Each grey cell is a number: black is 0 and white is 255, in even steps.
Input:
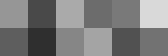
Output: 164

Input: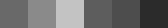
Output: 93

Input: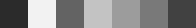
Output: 156

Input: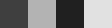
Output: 179

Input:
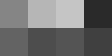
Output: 77

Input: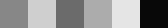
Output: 172
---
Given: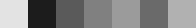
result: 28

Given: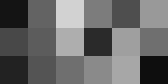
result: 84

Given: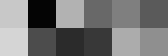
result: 76

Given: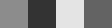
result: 51

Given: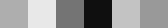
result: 232

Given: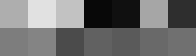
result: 132

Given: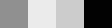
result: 235

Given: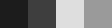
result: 62

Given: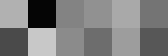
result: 200
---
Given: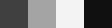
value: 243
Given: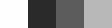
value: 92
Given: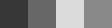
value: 219
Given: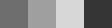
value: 215
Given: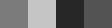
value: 39
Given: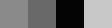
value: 4
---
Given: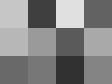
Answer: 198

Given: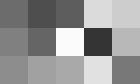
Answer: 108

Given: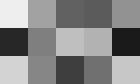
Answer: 238

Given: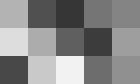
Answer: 179

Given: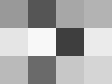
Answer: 153

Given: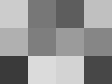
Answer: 204
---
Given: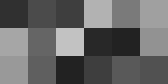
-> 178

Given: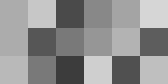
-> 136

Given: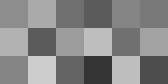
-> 91

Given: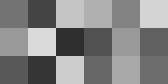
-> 176

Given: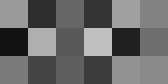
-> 52

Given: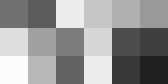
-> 198
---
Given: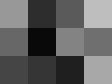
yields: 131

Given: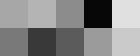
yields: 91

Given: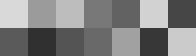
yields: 84

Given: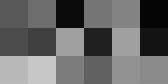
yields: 160

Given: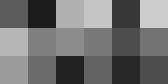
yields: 140

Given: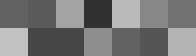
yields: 70

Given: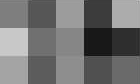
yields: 134

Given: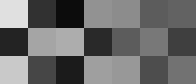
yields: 173

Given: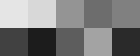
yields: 93
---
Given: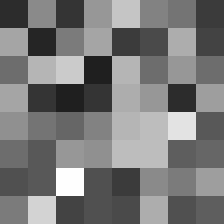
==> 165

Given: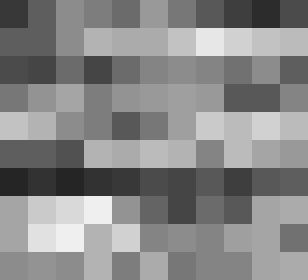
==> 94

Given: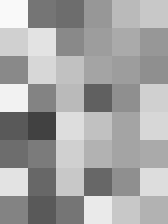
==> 208

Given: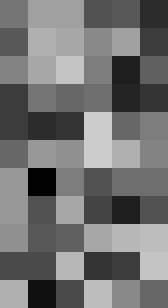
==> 88

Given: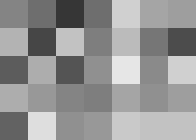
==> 179

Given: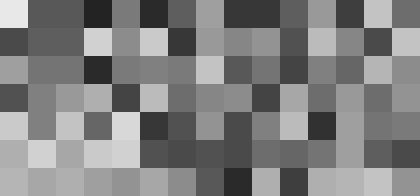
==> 74
